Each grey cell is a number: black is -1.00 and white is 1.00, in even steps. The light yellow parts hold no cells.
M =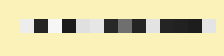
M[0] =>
0.86
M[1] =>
-0.71
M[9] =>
0.78
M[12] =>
-0.77

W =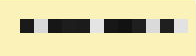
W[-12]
-0.80
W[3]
-0.77
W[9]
0.71
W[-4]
-0.76

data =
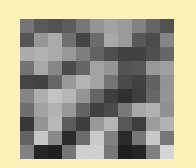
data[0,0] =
-0.08
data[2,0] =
0.34
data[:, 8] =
[0.02, -0.31, -0.48, -0.31, -0.49, -0.51, 0.32, -0.51, -0.07, -0.71]
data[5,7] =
-0.63
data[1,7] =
0.21
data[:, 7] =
[0.21, 0.21, -0.49, -0.35, -0.42, -0.63, -0.05, -0.32, -0.67, -0.76]
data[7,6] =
0.42
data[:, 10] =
[-0.36, 0.04, -0.20, 0.25, 0.15, 0.17, 0.12, 0.40, -0.07, 0.67]
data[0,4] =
-0.06
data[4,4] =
0.41
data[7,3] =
-0.28
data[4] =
[-0.46, -0.48, -0.19, 0.20, 0.41, 0.28, -0.09, -0.42, -0.49, -0.24, 0.15]
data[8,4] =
-0.15
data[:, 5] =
[0.16, -0.15, -0.23, 0.28, 0.28, -0.21, -0.50, 0.20, 0.58, 0.63]
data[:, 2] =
[-0.36, 0.33, 0.33, 0.06, -0.19, 0.53, 0.40, 0.44, 0.08, -0.76]
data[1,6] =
0.32
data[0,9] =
-0.21
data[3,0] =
-0.10
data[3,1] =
0.32
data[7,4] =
-0.52
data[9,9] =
0.01
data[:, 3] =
[-0.28, -0.13, 0.19, -0.41, 0.20, 0.43, 0.19, -0.28, -0.66, -0.08]
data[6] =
[-0.13, 0.27, 0.40, 0.19, -0.22, -0.50, -0.41, -0.05, 0.32, 0.39, 0.12]

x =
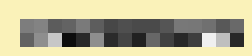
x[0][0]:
-0.02
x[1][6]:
-0.66
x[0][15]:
-0.18
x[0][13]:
-0.12
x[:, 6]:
[-0.44, -0.66]
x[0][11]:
-0.06
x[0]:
[-0.02, 0.03, -0.28, -0.22, -0.04, -0.27, -0.44, -0.38, -0.42, -0.42, -0.33, -0.06, -0.07, -0.12, -0.31, -0.18]
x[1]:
[-0.23, 0.11, 0.56, -0.90, -0.68, 0.11, -0.66, -0.46, -0.74, -0.19, -0.49, -0.69, -0.51, 0.88, 0.50, -0.69]

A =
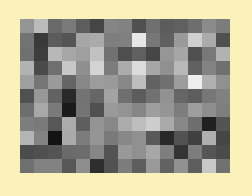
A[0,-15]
0.17
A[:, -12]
[-0.04, -0.33, 0.31, 0.56, -0.21, -0.68, -0.80, 0.35, 0.33, -0.16, -0.32]
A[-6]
[-0.37, 0.19, -0.23, -0.68, -0.10, -0.20, 0.28, -0.13, -0.28, -0.11, 0.14, -0.20, -0.27, -0.07, 0.01]
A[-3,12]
-0.50
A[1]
[-0.10, -0.55, -0.28, -0.33, 0.30, 0.33, -0.01, 0.00, 0.81, -0.07, -0.25, 0.21, 0.62, 0.34, -0.37]
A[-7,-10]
0.22
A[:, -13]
[-0.17, -0.28, 0.44, -0.13, 0.21, -0.23, -0.04, -0.32, -0.85, -0.34, 0.02]
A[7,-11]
-0.26
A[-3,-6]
-0.30
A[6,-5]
0.17
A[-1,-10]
-0.64
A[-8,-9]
-0.03
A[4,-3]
0.87
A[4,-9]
0.20
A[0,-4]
-0.25
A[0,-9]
0.04
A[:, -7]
[-0.37, 0.81, -0.25, 0.72, 0.49, -0.28, 0.05, 0.48, 0.13, 0.13, -0.26]
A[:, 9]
[-0.12, -0.07, -0.45, 0.30, -0.23, -0.11, 0.24, 0.61, -0.30, 0.31, 0.20]
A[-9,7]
-0.39
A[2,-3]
-0.37
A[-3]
[0.41, 0.02, -0.85, 0.33, -0.03, 0.17, -0.04, 0.07, 0.13, -0.30, -0.68, -0.36, -0.50, 0.37, -0.45]
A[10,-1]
-0.11
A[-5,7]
0.15
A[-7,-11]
0.06
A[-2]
[-0.40, -0.38, -0.34, -0.16, -0.15, 0.05, -0.35, 0.20, 0.13, 0.31, -0.01, -0.59, -0.02, -0.33, -0.41]
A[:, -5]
[-0.28, -0.25, 0.18, 0.13, -0.12, 0.14, 0.17, 0.33, -0.68, -0.01, -0.23]
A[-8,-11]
0.12
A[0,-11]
-0.27
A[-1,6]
-0.36
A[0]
[0.17, 0.47, -0.17, -0.04, -0.27, -0.46, 0.04, 0.02, -0.37, -0.12, -0.28, -0.25, -0.14, 0.09, -0.03]
